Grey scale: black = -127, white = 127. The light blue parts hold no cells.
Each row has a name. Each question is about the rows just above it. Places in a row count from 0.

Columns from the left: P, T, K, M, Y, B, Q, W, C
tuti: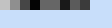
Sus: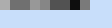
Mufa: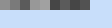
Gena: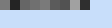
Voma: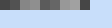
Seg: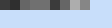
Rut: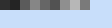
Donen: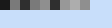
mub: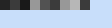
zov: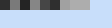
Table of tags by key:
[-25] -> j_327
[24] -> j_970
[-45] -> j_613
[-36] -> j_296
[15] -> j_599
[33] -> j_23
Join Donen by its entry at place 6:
j_970
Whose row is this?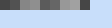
Voma

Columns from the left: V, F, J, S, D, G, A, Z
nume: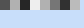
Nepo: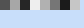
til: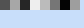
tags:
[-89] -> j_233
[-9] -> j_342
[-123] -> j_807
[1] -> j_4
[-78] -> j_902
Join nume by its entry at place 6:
j_902
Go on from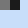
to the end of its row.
[70]
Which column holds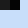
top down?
A
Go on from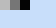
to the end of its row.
[30]

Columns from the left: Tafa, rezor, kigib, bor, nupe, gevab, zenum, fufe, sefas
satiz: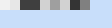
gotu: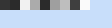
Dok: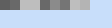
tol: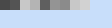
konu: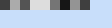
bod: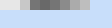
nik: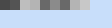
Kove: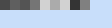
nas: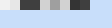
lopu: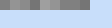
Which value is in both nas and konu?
[-64]
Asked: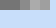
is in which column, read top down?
gevab
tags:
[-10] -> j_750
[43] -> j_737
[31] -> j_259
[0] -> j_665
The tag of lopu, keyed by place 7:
j_665
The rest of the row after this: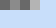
[72]
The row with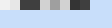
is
nas
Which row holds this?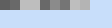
Dok
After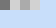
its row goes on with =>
[-75, 0]

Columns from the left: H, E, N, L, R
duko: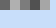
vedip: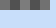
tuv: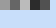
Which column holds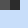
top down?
L
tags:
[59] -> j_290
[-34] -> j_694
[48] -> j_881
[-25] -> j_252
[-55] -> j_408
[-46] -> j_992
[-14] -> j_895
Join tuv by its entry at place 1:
j_252
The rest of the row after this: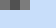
[-46, -14]
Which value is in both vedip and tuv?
[-46]
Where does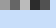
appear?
tuv

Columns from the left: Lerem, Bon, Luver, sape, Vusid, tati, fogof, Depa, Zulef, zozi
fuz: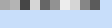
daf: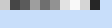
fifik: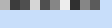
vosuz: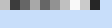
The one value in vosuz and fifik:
[-67]
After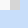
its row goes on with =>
[-89]
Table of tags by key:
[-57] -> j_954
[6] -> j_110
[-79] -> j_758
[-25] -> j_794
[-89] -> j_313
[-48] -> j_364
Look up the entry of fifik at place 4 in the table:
j_364
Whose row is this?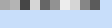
fuz
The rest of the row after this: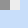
[86, 6, -36]
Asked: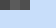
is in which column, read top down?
Luver

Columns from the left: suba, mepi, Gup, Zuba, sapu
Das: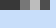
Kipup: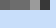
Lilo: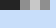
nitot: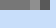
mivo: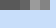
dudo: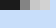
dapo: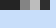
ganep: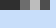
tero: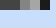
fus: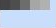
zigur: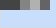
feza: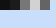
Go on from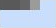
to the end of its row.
[4]
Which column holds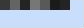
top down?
suba
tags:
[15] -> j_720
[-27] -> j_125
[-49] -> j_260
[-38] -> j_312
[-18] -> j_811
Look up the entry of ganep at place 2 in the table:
j_811
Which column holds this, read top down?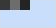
mepi

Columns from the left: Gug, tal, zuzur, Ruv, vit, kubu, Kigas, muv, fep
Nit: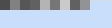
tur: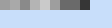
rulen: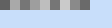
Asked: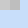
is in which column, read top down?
vit
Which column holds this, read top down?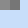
zuzur
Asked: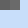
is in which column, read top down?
muv
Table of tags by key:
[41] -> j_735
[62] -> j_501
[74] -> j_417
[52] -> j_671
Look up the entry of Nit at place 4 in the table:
j_671
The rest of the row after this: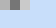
[-30, 19]
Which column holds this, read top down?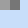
kubu

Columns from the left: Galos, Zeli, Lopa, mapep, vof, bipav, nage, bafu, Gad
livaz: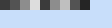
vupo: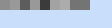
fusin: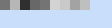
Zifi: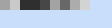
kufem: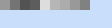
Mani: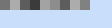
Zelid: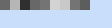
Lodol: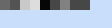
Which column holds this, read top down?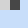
bipav
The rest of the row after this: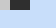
[-56, 35, -23, 44, 83]
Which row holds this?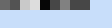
Lodol

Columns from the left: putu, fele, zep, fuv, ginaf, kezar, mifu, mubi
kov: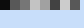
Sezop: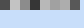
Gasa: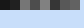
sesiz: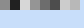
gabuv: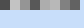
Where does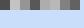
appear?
gabuv
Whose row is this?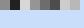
sesiz
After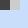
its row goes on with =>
[-39]
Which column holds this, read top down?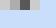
mifu
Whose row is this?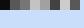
kov
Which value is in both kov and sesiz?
[76]

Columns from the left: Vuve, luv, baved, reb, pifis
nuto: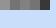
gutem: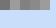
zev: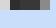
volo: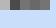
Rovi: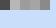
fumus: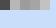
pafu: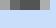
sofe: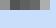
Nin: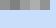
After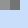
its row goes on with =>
[1, -11, -71]
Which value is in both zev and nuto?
[-71]
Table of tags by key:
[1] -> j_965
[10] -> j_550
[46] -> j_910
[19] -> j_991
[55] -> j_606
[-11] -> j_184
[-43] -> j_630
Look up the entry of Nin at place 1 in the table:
j_965

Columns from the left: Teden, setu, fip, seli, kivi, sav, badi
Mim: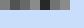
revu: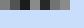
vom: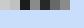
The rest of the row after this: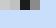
[-87, -23, 11]
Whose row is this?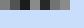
revu

